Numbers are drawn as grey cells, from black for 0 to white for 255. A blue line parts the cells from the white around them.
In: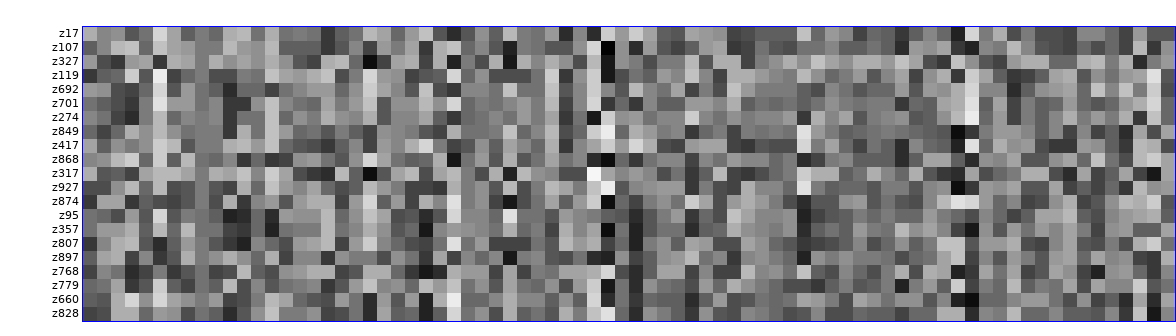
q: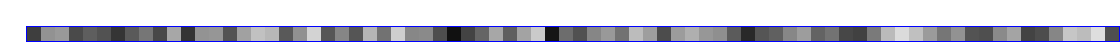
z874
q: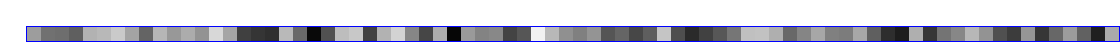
z317
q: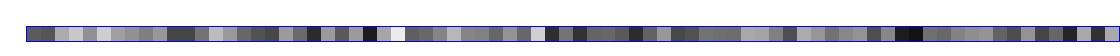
z660
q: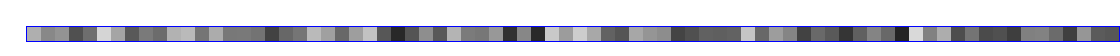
z17

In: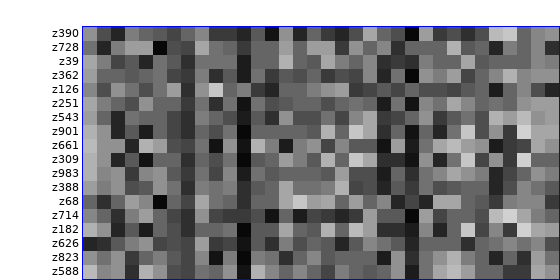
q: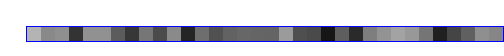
z983
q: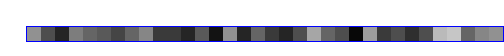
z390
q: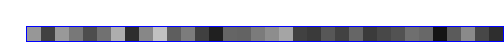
z126
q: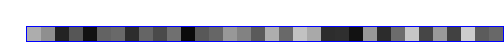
z309

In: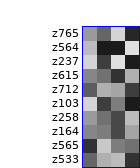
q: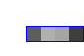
z712
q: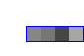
z164
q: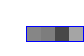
z164
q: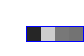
z565
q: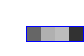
z533

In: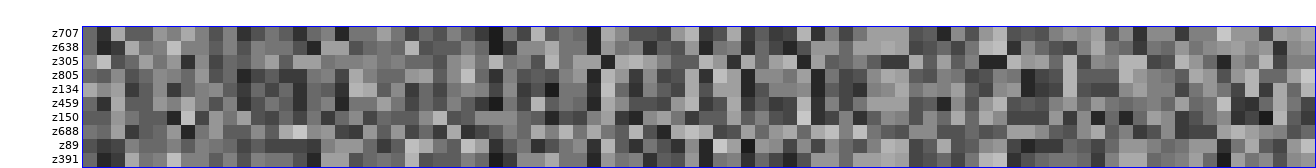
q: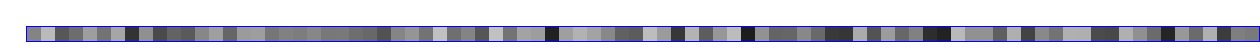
z305
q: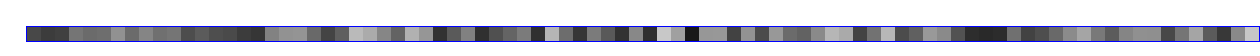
z89
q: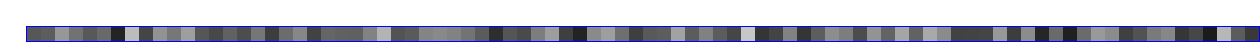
z150
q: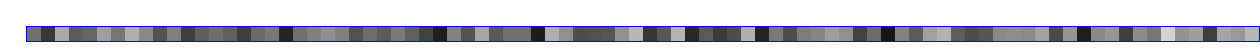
z707
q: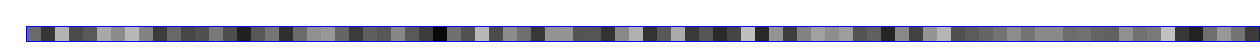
z459

